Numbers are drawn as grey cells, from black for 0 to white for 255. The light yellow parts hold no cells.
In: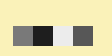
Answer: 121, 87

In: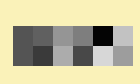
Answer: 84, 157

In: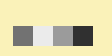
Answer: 114, 48

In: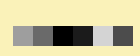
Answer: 158, 76

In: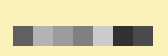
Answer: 96, 74

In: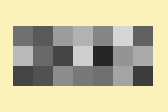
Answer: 112, 60

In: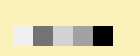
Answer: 240, 1

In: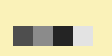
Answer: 78, 227

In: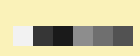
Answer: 242, 82
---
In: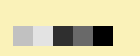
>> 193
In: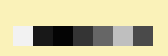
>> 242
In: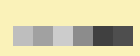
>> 190
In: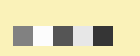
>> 129
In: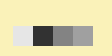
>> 230
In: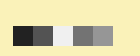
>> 34
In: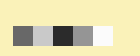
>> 104
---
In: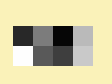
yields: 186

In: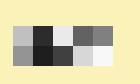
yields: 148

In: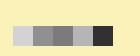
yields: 211

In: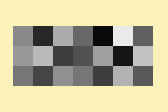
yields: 144

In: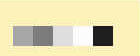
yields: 167

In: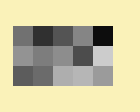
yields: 92
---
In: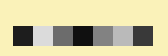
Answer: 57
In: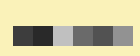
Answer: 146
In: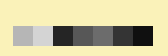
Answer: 16
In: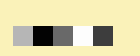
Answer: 61
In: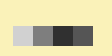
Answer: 85
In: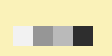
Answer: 46
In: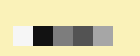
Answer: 166
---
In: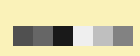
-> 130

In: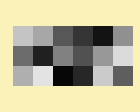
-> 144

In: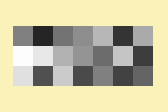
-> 170

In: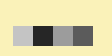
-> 91

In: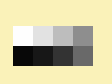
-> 142

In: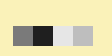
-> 190

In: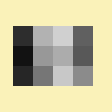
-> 96

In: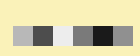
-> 144

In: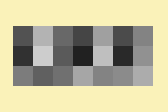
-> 131

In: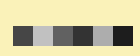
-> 29
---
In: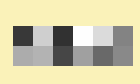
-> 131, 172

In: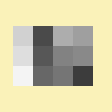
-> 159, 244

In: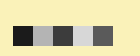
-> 90, 27

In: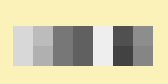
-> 141, 216

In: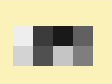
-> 96, 211

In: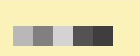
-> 62, 184

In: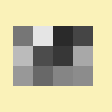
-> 69, 152

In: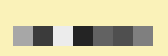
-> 127, 167

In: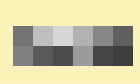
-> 95, 128
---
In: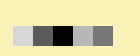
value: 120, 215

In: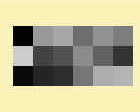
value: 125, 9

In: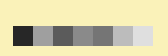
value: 223, 39

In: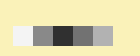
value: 178, 244

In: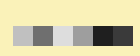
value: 58, 192

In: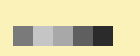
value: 43, 122

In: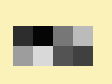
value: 187, 157
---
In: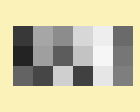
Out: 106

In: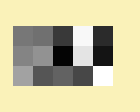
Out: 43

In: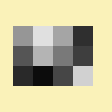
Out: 47

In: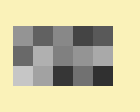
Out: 89

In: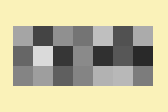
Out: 171

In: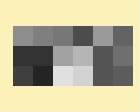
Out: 99

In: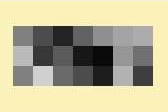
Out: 172

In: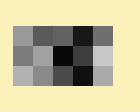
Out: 111
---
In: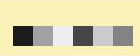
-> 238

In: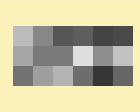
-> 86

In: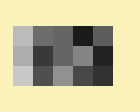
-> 101

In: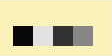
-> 50

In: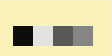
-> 89

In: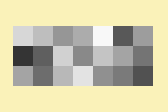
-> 150

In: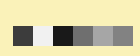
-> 25
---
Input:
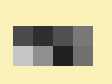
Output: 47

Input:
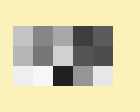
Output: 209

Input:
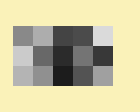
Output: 43

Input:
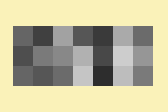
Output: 72

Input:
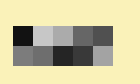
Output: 171

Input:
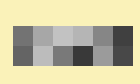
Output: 181

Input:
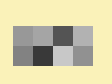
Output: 165

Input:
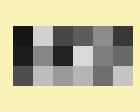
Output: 217

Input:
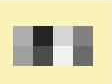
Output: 37
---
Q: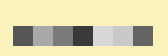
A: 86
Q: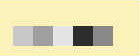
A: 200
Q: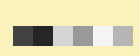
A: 66
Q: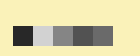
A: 40
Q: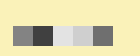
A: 131
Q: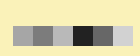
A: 166
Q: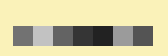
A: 114
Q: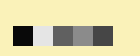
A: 9
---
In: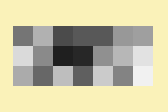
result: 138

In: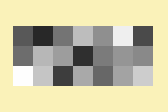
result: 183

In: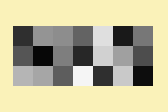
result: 7

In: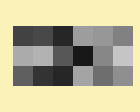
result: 178

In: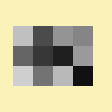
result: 55

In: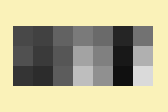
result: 58
